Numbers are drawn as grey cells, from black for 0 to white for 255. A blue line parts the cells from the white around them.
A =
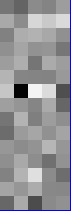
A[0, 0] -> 118
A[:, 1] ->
[100, 140, 173, 165, 174, 133, 4, 149, 179, 155, 140, 169, 179, 150, 170]
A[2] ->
[129, 173, 178, 168, 144]
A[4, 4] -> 157
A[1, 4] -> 218
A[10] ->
[151, 140, 147, 182, 150]
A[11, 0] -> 143
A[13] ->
[164, 150, 172, 136, 135]
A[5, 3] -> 131
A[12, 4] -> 109
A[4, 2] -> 117
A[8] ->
[117, 179, 127, 157, 142]
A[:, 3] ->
[132, 201, 168, 149, 171, 131, 219, 170, 157, 145, 182, 112, 139, 136, 138]
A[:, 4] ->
[157, 218, 144, 118, 157, 153, 79, 102, 142, 164, 150, 146, 109, 135, 145]
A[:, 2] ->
[139, 215, 178, 146, 117, 132, 243, 133, 127, 166, 147, 141, 223, 172, 76]

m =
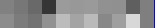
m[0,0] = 129
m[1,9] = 216
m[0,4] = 155
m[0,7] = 145
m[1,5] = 164
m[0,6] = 154
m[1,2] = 114

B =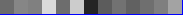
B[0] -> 107
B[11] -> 127
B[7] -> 92

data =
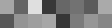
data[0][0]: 166
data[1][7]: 134
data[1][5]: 123
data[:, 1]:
[100, 148]
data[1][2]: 158
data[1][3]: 167

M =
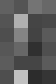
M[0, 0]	97
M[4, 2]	69
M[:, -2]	[116, 69, 67, 48, 69, 44]
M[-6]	[97, 84, 116, 104]
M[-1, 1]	192
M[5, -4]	78
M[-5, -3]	176

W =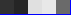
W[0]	49
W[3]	232
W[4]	106

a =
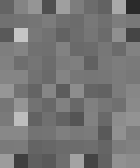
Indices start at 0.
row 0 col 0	100
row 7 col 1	149
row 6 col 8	124
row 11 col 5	163
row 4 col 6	97
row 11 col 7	98
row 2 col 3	114
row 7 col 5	104
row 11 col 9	140
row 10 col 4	107
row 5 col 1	133
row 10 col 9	129
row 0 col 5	125
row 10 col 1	123
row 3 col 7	119
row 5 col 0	133
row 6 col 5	141
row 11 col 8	145
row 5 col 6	118
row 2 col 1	197
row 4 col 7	120
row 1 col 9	120
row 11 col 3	89
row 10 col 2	100
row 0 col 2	149
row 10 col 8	125
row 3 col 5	106
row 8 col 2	98
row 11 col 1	63
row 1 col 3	124
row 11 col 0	156
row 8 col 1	189
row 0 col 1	132
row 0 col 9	42

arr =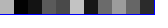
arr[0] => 182
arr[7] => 107
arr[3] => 90

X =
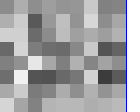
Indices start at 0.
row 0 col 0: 140
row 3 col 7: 84
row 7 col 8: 186
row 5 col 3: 82
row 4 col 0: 128
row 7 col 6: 174
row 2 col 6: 172
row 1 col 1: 204
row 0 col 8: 132
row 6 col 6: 177
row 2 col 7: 158
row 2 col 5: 160
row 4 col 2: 231
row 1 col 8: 167
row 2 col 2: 107
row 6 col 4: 172
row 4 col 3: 167
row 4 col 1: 145
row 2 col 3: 140
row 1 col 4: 191

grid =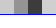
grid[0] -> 203
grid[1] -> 148

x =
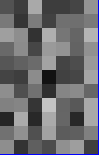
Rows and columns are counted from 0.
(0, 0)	82
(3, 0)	105
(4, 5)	77
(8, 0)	37
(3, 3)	154
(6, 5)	139
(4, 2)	107
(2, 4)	118
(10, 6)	63
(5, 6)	165
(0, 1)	61
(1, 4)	112
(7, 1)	133
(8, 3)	170
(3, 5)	99
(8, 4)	102
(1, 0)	121
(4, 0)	86
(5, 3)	18
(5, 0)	68
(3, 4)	147
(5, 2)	140
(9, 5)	95
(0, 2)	169
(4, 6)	154
